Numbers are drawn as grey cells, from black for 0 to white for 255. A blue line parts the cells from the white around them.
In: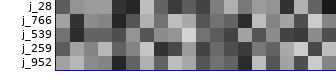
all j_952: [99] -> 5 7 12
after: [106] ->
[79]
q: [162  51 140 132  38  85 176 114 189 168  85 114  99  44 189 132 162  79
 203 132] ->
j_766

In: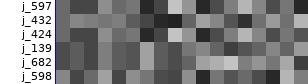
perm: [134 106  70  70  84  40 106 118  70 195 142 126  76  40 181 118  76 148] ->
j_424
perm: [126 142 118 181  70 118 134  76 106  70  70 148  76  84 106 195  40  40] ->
j_424
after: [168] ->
[63]
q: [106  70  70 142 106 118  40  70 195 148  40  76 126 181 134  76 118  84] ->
j_424
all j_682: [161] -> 6 10

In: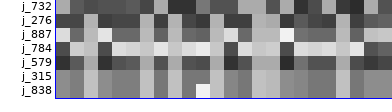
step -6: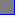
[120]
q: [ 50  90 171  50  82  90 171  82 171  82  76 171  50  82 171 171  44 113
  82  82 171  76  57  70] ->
j_579
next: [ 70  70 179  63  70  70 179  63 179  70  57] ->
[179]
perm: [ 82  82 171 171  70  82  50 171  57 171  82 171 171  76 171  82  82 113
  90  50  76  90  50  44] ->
j_579

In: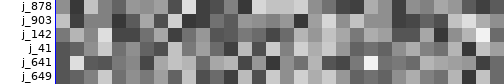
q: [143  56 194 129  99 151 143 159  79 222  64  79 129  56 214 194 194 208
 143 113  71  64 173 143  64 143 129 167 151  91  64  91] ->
j_878
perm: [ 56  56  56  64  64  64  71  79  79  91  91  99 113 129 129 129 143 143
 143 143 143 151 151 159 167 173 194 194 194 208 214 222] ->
j_903
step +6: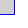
[214]
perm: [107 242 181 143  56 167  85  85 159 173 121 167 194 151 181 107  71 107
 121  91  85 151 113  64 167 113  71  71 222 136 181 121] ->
j_142
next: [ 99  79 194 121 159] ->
[107]

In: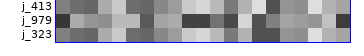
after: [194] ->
[61]
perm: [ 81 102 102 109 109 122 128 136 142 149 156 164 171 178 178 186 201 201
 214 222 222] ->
j_413

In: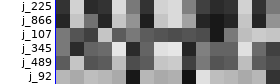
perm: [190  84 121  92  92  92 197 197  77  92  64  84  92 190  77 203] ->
j_489
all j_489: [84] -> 2 11
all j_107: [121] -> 0 5 12
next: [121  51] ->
[210]
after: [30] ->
[197]

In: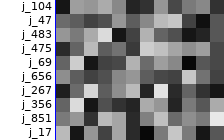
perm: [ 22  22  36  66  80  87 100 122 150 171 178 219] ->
j_483
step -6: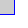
[199]
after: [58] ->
[205]
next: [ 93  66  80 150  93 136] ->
[186]
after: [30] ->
[107]
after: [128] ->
[192]
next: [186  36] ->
[226]

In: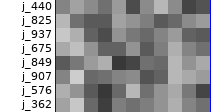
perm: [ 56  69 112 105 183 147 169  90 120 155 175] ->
j_849
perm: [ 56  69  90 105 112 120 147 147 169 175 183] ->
j_576

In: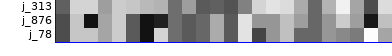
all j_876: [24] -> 22
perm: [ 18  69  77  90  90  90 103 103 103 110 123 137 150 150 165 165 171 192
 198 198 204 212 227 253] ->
j_78
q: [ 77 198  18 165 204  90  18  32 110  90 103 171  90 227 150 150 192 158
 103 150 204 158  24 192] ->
j_876
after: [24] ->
[192]
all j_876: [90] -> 5 9 12

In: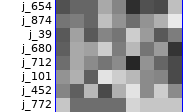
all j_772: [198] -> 0 6 7 8
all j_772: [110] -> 1 2 3 4
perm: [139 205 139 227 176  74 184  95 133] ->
j_452
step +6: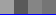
[167  95 139 123]
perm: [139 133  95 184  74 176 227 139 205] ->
j_452

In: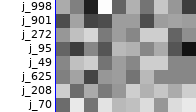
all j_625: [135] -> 7 8 9
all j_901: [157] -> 4 5 7 9
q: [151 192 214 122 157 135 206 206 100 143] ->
j_272
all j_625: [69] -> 2
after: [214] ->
[122]

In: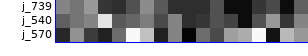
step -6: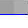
[153 166]
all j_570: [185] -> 16
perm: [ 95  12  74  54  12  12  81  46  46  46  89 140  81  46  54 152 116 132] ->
j_739
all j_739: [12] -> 12 13 16

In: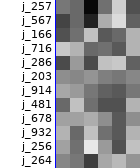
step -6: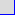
[213]
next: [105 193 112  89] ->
[179]
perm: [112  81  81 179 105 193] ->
j_481
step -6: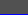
[75 75]
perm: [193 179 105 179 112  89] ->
j_932

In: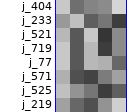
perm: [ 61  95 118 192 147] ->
j_525
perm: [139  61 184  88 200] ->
j_719
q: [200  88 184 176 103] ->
j_77

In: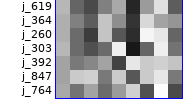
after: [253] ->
[74]
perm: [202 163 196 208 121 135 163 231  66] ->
j_392
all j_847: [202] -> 1 4 6
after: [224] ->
[93]
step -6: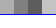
[169 122  87 190]

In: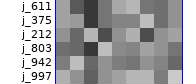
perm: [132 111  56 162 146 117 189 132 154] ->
j_375
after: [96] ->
[146]
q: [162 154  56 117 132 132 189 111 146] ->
j_375
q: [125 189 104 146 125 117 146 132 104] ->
j_942
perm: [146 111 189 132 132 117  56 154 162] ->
j_375
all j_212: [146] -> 0 4 7

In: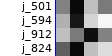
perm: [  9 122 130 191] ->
j_501
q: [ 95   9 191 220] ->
j_824
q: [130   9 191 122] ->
j_501
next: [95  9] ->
[191]

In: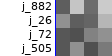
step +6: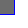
[114]
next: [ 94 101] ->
[182]
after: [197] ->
[108]
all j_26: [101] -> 2
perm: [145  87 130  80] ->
j_72
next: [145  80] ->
[122]

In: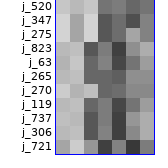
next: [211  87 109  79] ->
[130]
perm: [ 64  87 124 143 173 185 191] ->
j_823
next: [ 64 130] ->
[56]
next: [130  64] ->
[137]
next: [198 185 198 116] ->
[124]

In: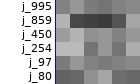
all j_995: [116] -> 3
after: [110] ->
[104]
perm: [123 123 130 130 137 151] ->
j_97

